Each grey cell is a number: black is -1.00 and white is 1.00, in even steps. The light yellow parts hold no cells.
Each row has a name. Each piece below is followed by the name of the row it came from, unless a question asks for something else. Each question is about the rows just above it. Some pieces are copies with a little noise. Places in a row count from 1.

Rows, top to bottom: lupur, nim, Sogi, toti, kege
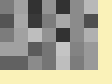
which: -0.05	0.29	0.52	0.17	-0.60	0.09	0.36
Sogi
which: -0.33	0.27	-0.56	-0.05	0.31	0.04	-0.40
nim
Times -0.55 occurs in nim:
1

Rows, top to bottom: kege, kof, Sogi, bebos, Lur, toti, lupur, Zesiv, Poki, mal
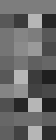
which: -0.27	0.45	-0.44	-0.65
toti
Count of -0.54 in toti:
1
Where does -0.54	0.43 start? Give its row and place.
kof, 2
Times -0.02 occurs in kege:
4

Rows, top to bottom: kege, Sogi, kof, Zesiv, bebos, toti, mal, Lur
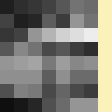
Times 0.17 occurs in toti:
0
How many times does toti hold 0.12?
4

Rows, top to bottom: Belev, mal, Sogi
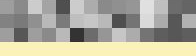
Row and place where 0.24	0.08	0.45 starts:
Sogi, 3
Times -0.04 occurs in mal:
2
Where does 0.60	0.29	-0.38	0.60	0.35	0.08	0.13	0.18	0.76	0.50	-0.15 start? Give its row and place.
Belev, 3

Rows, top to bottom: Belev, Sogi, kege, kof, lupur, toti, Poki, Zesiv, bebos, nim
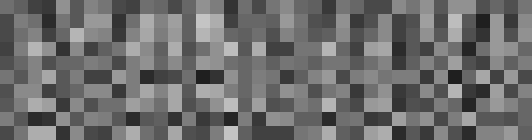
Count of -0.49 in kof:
6
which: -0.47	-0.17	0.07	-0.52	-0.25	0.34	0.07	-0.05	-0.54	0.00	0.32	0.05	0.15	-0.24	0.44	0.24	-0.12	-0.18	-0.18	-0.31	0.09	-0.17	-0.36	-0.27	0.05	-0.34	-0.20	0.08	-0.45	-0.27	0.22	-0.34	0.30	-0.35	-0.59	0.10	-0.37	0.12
kege
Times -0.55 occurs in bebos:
3
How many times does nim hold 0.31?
1

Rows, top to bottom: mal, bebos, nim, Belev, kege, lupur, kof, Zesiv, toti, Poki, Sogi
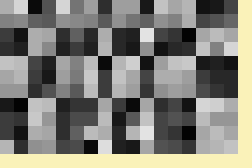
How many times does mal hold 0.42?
1
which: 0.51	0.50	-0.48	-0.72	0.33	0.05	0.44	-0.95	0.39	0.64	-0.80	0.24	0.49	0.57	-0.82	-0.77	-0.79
kege

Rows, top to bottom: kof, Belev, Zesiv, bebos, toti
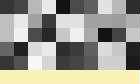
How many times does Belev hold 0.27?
3
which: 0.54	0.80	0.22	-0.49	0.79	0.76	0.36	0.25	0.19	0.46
Belev

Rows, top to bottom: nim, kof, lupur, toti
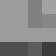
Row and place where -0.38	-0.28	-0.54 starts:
toti, 2
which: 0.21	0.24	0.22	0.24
lupur
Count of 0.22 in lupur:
4
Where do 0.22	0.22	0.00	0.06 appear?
kof

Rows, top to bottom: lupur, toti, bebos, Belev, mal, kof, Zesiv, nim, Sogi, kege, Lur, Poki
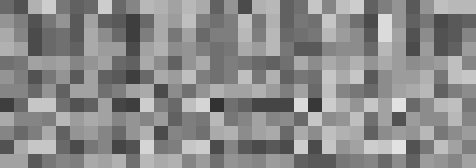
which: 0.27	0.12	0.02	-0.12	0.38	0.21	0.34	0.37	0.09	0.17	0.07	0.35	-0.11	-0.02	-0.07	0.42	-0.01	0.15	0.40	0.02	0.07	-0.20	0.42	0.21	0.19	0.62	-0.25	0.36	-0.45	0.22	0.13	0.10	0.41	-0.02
Sogi
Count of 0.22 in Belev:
6
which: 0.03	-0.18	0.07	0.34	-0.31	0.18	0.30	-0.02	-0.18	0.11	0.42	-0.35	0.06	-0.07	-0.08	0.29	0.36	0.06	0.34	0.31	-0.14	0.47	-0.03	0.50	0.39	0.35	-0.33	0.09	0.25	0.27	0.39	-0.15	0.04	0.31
kege
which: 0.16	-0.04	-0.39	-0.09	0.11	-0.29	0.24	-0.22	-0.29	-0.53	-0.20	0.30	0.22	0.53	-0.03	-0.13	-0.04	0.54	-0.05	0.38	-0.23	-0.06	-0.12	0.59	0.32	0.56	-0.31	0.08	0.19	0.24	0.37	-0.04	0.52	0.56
kof
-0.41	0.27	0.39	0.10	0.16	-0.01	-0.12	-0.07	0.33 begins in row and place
Belev, 10

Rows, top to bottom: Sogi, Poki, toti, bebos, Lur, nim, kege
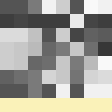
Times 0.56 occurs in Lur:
2
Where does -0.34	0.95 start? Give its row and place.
Sogi, 6
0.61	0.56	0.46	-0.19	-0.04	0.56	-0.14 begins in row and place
bebos, 1
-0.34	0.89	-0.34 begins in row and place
kege, 4
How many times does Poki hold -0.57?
0
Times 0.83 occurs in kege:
0

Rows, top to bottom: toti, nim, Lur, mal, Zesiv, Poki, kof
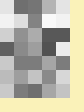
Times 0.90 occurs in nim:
2
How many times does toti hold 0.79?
2
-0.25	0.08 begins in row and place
mal, 1
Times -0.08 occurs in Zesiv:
0

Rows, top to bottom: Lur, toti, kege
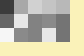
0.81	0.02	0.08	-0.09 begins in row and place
toti, 2
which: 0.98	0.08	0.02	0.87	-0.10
kege
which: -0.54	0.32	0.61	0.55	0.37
Lur

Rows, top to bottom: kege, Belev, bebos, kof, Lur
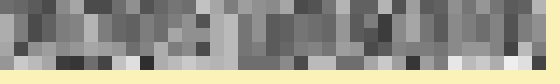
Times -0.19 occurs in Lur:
0
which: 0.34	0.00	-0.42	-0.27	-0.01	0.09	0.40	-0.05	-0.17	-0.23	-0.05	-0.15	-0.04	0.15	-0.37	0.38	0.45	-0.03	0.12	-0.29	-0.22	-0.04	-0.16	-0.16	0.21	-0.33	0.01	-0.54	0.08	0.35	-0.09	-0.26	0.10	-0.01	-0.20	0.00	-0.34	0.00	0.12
Belev
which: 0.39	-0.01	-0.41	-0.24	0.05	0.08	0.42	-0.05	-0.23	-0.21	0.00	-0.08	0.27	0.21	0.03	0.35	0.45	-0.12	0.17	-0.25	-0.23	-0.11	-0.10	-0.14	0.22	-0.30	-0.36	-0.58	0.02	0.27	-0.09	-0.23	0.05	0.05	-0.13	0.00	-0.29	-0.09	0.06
bebos
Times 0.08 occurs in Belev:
2
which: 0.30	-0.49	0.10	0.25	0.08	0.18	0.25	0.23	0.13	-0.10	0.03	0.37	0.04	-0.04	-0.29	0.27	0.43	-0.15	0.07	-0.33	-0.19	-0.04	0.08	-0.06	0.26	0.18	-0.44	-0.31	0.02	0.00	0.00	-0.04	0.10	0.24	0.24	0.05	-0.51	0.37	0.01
kof

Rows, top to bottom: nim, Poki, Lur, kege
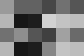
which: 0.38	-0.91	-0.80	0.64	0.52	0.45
Poki
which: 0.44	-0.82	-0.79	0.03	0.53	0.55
kege
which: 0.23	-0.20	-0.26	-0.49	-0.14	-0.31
nim

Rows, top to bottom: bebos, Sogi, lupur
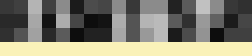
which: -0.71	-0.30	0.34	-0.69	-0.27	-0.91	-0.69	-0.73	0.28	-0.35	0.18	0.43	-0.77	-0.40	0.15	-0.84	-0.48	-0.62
lupur
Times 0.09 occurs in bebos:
5
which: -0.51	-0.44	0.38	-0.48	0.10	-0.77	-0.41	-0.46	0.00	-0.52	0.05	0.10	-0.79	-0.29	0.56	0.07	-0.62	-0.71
bebos

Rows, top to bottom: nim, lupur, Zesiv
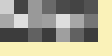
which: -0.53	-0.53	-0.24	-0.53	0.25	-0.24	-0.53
Zesiv
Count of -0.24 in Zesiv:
2
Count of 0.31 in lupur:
2
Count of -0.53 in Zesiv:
4
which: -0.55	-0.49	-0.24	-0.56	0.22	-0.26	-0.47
Zesiv
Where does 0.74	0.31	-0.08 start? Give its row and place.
lupur, 5
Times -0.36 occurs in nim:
1

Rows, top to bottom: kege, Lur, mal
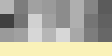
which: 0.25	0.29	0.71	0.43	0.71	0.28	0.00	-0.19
mal
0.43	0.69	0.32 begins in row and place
mal, 4
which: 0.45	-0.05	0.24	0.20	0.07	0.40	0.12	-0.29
kege
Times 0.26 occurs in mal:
1
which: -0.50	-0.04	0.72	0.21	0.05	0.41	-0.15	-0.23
Lur

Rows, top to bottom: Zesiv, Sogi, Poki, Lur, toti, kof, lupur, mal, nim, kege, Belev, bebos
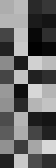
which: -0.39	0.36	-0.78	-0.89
nim
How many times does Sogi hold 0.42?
2
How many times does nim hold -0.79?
1

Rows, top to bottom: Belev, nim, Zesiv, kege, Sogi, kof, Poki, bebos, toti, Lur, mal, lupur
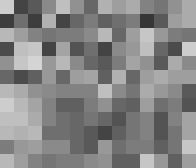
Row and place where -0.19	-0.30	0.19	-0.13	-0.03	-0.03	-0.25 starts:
mal, 6
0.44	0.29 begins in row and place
bebos, 2
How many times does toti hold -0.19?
2
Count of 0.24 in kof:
4
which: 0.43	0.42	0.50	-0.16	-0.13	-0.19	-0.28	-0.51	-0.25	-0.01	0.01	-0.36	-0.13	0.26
Lur
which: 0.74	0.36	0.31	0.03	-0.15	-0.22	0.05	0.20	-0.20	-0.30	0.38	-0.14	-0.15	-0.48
bebos

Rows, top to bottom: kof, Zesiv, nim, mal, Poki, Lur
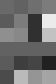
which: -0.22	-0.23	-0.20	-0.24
mal
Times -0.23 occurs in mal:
4
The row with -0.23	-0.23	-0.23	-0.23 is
mal
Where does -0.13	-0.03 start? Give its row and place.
kof, 3
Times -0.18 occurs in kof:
1
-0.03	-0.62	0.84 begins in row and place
Zesiv, 2

